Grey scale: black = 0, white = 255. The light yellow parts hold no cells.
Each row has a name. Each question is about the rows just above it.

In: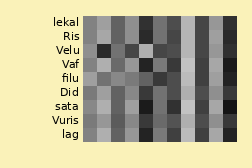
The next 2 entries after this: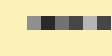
[159,42]
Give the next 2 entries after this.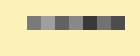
[175,77]

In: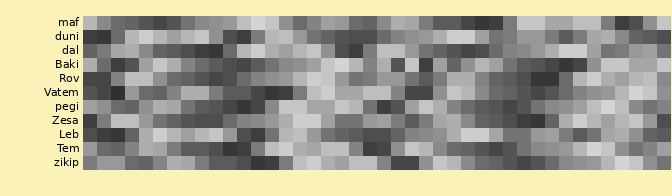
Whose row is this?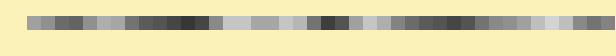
pegi
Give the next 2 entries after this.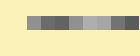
[84,70]
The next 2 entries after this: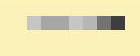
[84,160]

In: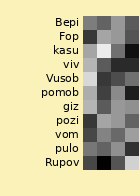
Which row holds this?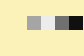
kasu
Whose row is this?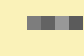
Bepi

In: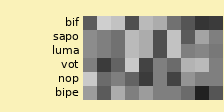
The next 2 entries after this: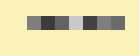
[179,186]
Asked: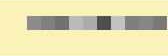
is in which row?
luma
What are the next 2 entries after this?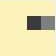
[67,148]

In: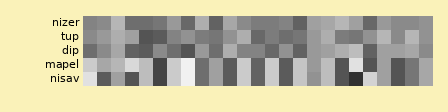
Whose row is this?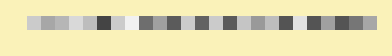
mapel
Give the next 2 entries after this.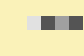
[118,167]

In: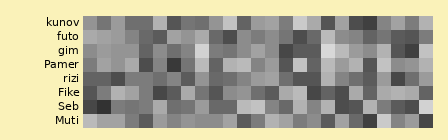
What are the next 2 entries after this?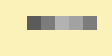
[140,91]
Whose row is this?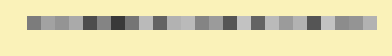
Pamer
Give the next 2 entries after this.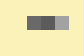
[148,170]
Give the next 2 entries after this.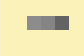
[117,91]
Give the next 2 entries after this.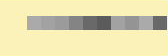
[77,140]
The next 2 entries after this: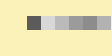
[85,64]
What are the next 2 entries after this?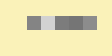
[162,140]

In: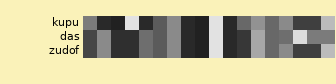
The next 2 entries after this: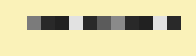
[104,146]
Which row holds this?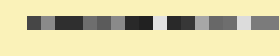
das

